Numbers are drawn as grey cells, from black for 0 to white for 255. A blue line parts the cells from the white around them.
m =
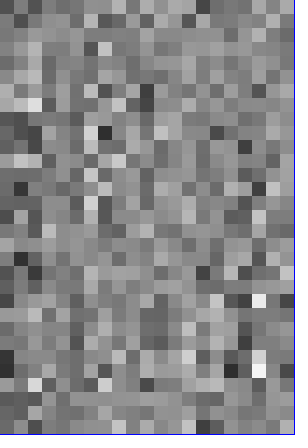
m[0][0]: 81
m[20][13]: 147
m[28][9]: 148
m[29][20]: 138
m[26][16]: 46
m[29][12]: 145
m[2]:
[120, 130, 153, 147, 140, 150, 125, 125, 129, 127, 163, 137, 137, 141, 144, 145, 109, 149, 178, 126, 107]
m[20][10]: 139
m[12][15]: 126
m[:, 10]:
[173, 98, 163, 148, 135, 120, 63, 69, 104, 117, 151, 139, 98, 107, 104, 152, 179, 122, 131, 143, 139, 168, 102, 110, 102, 171, 174, 74, 158, 118, 171]
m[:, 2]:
[82, 121, 153, 180, 169, 185, 155, 222, 119, 70, 72, 178, 109, 128, 99, 85, 89, 143, 98, 58, 96, 153, 186, 144, 152, 138, 129, 216, 88, 166, 78]
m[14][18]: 127
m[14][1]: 98
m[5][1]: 168
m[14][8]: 125
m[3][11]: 118
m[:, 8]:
[179, 104, 129, 119, 131, 151, 126, 194, 130, 135, 109, 201, 141, 139, 125, 139, 98, 141, 109, 162, 150, 120, 123, 140, 119, 186, 142, 142, 147, 134, 195]
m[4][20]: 120
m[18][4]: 115
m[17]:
[164, 137, 143, 157, 141, 149, 137, 124, 141, 138, 122, 154, 137, 110, 141, 111, 147, 152, 109, 141, 156]
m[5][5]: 121
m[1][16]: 124
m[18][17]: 168
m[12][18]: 111
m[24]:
[123, 119, 152, 124, 147, 83, 172, 146, 119, 160, 102, 91, 123, 155, 140, 179, 151, 63, 127, 127, 138]
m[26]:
[49, 109, 129, 168, 123, 110, 163, 85, 142, 125, 174, 154, 156, 172, 127, 166, 46, 95, 245, 135, 73]
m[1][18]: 130
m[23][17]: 84
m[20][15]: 108
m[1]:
[123, 79, 121, 143, 147, 109, 181, 88, 104, 154, 98, 171, 150, 86, 168, 121, 124, 137, 130, 176, 122]
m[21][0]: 71
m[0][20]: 170
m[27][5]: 108
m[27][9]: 128

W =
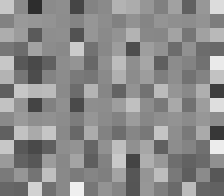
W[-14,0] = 200
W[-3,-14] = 87
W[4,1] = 88
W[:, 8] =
[179, 129, 147, 157, 189, 176, 99, 158, 130, 109, 190, 201, 164, 133]
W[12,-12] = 137
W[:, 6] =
[131, 150, 150, 114, 103, 118, 180, 142, 150, 172, 102, 94, 133, 119]
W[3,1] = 108
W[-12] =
[173, 156, 90, 142, 143, 82, 150, 138, 147, 179, 136, 135, 163, 118, 161, 185]
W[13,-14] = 210
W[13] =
[103, 100, 210, 113, 137, 239, 119, 147, 133, 85, 151, 127, 106, 187, 101, 97]
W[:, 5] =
[69, 132, 82, 203, 148, 122, 108, 74, 124, 104, 147, 164, 123, 239]
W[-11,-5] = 146
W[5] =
[179, 118, 76, 131, 140, 122, 118, 138, 176, 140, 157, 126, 142, 114, 131, 194]
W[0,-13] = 139
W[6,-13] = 187
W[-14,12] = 161
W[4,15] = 234
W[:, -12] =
[142, 141, 143, 137, 141, 140, 138, 144, 140, 137, 142, 136, 137, 137]
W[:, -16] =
[200, 130, 173, 119, 199, 179, 94, 194, 138, 96, 199, 154, 122, 103]
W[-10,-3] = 131
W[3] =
[119, 108, 163, 140, 137, 203, 114, 136, 157, 77, 158, 146, 108, 145, 108, 104]
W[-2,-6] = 149
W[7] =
[194, 148, 68, 129, 144, 74, 142, 141, 158, 192, 141, 121, 169, 113, 157, 222]
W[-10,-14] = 73
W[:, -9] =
[138, 141, 138, 136, 144, 138, 134, 141, 139, 130, 145, 130, 127, 147]
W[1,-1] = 125
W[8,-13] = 145
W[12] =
[122, 150, 116, 192, 137, 123, 133, 127, 164, 86, 149, 189, 121, 94, 139, 87]
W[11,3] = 156
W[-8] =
[94, 198, 184, 187, 138, 108, 180, 134, 99, 147, 114, 187, 149, 137, 175, 61]

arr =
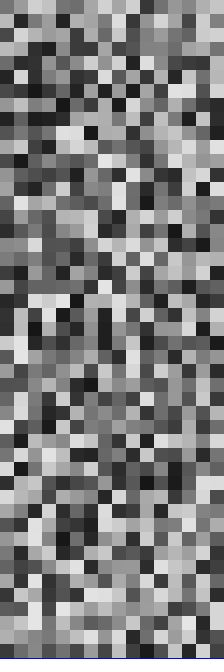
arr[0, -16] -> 117
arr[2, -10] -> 173
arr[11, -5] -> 117
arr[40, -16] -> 99
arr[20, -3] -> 30
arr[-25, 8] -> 217
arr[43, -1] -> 214
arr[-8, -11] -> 65
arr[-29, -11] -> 42
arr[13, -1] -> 221
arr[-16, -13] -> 155
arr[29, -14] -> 114
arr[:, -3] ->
[134, 70, 99, 162, 59, 196, 222, 111, 30, 146, 218, 181, 194, 207, 144, 138, 175, 67, 150, 155, 30, 168, 192, 215, 84, 179, 55, 112, 82, 154, 173, 180, 153, 87, 93, 121, 203, 225, 100, 158, 183, 88, 116, 77, 229, 205, 38]
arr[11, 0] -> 73
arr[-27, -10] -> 51
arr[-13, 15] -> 220
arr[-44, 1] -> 171
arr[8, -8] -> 119
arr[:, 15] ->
[197, 128, 209, 115, 187, 183, 212, 42, 45, 32, 225, 160, 50, 221, 122, 51, 136, 133, 177, 33, 97, 59, 211, 177, 26, 149, 43, 111, 57, 182, 110, 216, 117, 97, 220, 75, 122, 173, 93, 52, 63, 103, 44, 214, 214, 82, 66]
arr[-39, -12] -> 45
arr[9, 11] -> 180
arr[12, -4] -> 42
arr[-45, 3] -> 155
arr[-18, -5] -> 110
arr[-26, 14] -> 39
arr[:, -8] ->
[165, 220, 200, 69, 209, 88, 154, 27, 119, 176, 113, 197, 46, 223, 226, 37, 65, 181, 207, 63, 68, 221, 217, 149, 123, 45, 115, 138, 100, 109, 160, 52, 127, 44, 49, 214, 48, 204, 172, 75, 151, 170, 199, 157, 140, 218, 190]
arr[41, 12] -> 189
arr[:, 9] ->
[208, 56, 79, 84, 34, 164, 29, 214, 189, 49, 85, 126, 226, 109, 108, 176, 170, 219, 98, 204, 141, 180, 70, 117, 198, 224, 215, 157, 65, 179, 128, 202, 44, 97, 88, 104, 61, 163, 47, 89, 152, 128, 83, 138, 200, 40, 62]
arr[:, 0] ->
[117, 186, 72, 186, 108, 36, 73, 150, 34, 83, 166, 73, 148, 162, 99, 69, 45, 136, 124, 61, 153, 39, 50, 48, 203, 88, 155, 81, 101, 135, 225, 94, 117, 217, 46, 216, 167, 84, 150, 121, 99, 166, 54, 92, 167, 176, 58]
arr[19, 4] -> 35
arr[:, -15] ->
[155, 39, 212, 171, 44, 212, 56, 191, 96, 119, 199, 25, 94, 60, 226, 156, 88, 141, 105, 32, 69, 54, 188, 187, 227, 228, 69, 82, 214, 218, 67, 28, 216, 26, 180, 183, 128, 51, 182, 41, 66, 51, 199, 87, 197, 156, 108]
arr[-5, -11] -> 51
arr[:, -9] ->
[209, 123, 105, 166, 146, 219, 33, 174, 175, 173, 88, 229, 104, 126, 109, 74, 41, 212, 59, 42, 228, 174, 34, 31, 31, 97, 201, 178, 67, 139, 116, 100, 103, 85, 151, 38, 220, 217, 144, 200, 137, 83, 223, 189, 106, 149, 69]
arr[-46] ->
[186, 39, 122, 157, 35, 176, 164, 123, 220, 56, 148, 212, 164, 70, 205, 128]
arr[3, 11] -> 131

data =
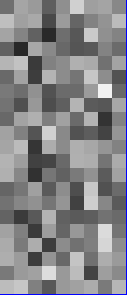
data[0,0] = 111
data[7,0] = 115
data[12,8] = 162
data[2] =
[164, 132, 97, 41, 110, 87, 202, 144, 131]
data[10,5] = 175
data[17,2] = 173
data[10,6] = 167
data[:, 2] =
[154, 169, 97, 168, 58, 61, 145, 152, 176, 84, 53, 65, 49, 160, 145, 89, 58, 173, 60, 161, 128]
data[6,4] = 107
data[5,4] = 140
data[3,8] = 107
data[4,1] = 194
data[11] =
[179, 158, 65, 69, 105, 176, 173, 116, 171]
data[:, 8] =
[136, 187, 131, 107, 163, 82, 104, 167, 130, 149, 130, 171, 162, 107, 90, 106, 116, 141, 154, 138, 182]
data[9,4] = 137
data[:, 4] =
[143, 155, 110, 104, 140, 140, 107, 95, 161, 137, 139, 105, 97, 141, 149, 97, 101, 140, 104, 153, 153]
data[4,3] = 129
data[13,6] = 199
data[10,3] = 173
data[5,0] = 105
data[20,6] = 172
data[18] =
[174, 155, 60, 148, 104, 196, 112, 173, 154]
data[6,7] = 242
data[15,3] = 179
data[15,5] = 90

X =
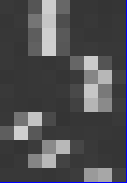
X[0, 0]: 57
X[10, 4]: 184
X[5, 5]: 58
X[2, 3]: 206
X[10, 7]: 53
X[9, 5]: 55
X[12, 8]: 65
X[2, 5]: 56
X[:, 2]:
[85, 117, 93, 97, 55, 55, 55, 53, 195, 88, 59, 133, 56]
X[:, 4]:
[103, 78, 89, 87, 56, 53, 57, 53, 52, 57, 184, 67, 56]
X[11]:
[53, 56, 133, 185, 67, 56, 58, 55, 53]
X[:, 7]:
[52, 53, 54, 56, 84, 183, 121, 138, 54, 55, 53, 55, 167]
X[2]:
[55, 55, 93, 206, 89, 56, 54, 54, 55]
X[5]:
[53, 54, 55, 56, 53, 58, 134, 183, 66]
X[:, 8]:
[53, 55, 55, 56, 55, 66, 56, 61, 57, 54, 53, 53, 65]
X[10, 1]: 52
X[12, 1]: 56
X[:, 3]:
[205, 197, 206, 207, 54, 56, 55, 55, 74, 56, 138, 185, 54]
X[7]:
[55, 54, 53, 55, 53, 65, 181, 138, 61]
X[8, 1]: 116
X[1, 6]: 56
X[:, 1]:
[55, 57, 55, 53, 54, 54, 54, 54, 116, 207, 52, 56, 56]
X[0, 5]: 54

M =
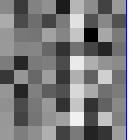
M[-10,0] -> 136
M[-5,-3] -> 97
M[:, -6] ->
[144, 69, 162, 103, 126, 158, 94, 152, 147, 175]
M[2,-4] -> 197
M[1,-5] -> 123
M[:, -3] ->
[140, 82, 1, 68, 174, 97, 169, 50, 71, 35]
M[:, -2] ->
[66, 136, 167, 37, 147, 208, 112, 98, 196, 52]
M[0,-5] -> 27
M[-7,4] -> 50
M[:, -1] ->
[154, 81, 123, 112, 139, 112, 124, 137, 129, 158]
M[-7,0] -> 153
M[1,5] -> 225
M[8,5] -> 241
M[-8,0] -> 152
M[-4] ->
[150, 37, 128, 94, 80, 216, 169, 112, 124]
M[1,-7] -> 110
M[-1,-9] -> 153

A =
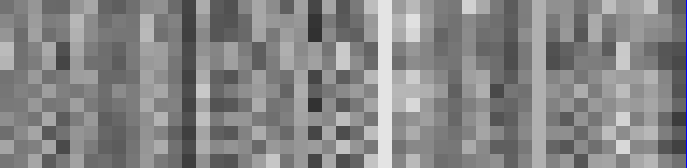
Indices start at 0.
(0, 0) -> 114
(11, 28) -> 133
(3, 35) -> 104
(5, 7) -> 105
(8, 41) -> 147
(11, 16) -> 84
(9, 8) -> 96
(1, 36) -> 95
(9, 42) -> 142
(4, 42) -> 125
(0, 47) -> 123
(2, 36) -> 89
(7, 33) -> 127
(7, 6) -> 122
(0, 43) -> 189
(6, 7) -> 110
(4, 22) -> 161
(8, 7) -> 95
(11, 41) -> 86
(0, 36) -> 91
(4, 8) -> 93
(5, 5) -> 158
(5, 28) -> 170
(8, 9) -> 122
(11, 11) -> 121
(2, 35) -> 114
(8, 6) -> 153
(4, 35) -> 110
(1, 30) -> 156
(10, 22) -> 156
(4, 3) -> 160
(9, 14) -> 164
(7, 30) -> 154
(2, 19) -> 121
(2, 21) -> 145
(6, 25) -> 155
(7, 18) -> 172
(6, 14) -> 200
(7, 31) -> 122
